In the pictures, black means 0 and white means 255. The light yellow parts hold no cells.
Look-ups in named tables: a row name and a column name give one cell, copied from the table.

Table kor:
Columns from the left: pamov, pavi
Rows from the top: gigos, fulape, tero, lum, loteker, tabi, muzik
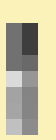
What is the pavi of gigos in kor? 61
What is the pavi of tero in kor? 105
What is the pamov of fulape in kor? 113
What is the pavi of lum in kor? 150
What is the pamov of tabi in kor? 165
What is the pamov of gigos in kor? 113
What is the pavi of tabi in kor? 133
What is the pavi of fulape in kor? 62
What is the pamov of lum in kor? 218
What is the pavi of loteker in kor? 132
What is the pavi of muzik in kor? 140

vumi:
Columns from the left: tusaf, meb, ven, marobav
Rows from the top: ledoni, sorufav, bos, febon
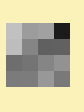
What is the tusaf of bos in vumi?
110
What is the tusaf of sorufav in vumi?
189
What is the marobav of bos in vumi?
146
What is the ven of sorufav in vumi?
96
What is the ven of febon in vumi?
152
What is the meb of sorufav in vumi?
133
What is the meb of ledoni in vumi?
156
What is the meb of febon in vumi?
124
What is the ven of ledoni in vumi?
161
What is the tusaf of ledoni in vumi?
193
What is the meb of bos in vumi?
116
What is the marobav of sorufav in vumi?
97
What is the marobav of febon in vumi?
121
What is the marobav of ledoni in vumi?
27
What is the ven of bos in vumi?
133
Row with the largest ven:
ledoni

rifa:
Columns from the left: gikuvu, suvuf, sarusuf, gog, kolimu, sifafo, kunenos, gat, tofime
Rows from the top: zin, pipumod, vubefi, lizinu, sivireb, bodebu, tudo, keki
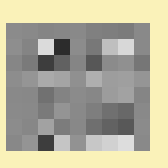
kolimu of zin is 137
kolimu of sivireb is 139
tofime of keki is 137
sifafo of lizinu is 175
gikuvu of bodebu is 138
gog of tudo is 124
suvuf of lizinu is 149
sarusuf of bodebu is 122
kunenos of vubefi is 139
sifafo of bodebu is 126
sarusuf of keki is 61
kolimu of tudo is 136
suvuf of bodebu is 137
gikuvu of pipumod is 142
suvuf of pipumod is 132
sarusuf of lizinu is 170
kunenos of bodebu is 112

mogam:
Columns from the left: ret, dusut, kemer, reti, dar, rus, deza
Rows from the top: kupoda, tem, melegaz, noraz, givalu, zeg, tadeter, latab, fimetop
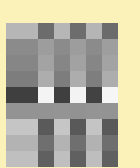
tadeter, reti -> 198
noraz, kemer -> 173
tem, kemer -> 157
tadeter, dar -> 89
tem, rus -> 139
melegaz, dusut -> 134
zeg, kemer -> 147
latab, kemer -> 111

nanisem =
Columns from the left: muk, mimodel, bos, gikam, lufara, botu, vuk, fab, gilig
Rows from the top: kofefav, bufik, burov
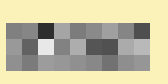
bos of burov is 156
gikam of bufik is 130
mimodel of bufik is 98
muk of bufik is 153
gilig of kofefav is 79
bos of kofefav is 46
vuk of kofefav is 160
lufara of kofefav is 124
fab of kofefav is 133
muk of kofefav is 128
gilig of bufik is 185
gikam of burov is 151

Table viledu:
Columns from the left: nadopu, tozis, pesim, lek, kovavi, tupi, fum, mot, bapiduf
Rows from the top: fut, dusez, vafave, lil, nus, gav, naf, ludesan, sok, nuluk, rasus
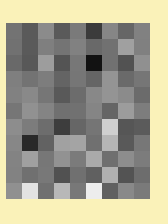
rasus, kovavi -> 120
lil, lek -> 100
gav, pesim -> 132
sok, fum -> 111
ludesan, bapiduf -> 119
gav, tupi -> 133
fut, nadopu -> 115
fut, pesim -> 139
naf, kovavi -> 102
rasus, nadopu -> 144
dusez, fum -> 113
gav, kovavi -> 113
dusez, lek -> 116
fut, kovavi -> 122
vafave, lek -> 84
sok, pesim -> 119

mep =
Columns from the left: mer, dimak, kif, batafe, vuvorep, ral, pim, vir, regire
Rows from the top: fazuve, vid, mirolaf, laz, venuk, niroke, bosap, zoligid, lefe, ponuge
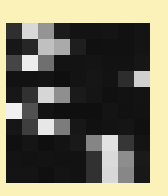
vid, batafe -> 170
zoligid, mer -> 16
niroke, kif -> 19
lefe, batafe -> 18
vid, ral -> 16
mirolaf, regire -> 22
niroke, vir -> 17
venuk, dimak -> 49
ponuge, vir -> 135
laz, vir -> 45
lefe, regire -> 26
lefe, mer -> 19
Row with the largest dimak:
mirolaf

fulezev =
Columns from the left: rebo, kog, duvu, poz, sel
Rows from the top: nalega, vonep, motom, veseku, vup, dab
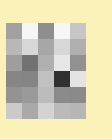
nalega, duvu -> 142
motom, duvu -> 176
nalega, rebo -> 161
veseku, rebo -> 134
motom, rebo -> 158
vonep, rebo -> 184
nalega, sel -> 198

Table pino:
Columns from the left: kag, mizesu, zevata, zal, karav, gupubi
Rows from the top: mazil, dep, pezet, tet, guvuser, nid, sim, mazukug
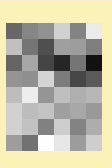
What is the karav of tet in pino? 71
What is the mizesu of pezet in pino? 167
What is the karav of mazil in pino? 131
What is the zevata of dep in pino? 79
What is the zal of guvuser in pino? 191
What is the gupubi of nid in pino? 153
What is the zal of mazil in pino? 209
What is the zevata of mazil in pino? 145
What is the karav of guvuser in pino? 175
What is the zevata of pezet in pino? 69
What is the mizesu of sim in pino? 194
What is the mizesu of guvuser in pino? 237
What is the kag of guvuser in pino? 189
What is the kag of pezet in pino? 100
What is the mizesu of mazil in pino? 134
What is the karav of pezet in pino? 117

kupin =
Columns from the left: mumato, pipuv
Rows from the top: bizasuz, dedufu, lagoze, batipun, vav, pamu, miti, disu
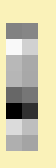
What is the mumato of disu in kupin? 175
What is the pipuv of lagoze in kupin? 169
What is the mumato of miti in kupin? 219
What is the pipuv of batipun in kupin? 168
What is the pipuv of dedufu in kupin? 209
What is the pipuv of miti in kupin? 190
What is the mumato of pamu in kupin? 0
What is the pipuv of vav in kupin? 118
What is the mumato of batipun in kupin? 182
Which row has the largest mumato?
dedufu

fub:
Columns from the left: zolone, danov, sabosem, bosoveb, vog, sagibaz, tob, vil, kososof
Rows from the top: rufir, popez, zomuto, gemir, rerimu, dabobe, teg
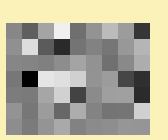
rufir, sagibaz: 147
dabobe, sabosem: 156
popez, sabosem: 91
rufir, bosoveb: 240
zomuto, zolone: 134
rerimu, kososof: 43
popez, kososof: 181
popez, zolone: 144
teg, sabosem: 148
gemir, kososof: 47
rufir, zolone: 135
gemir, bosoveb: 223
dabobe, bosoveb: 103
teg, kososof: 149
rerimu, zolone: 124
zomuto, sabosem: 128
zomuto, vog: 164
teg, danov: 123
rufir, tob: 187

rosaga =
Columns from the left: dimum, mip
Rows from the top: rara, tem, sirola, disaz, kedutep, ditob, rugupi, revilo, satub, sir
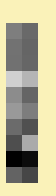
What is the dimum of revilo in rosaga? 78
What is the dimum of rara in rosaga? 126
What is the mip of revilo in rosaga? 170
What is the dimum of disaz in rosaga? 208
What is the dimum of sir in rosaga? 99
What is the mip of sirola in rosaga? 102
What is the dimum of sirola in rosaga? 113
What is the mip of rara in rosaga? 105
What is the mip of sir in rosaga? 70
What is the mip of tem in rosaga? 101
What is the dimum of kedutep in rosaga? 140
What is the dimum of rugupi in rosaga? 107
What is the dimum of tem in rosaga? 114
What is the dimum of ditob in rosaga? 153
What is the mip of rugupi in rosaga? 80
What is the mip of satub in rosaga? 12
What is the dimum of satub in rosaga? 1
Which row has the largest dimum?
disaz

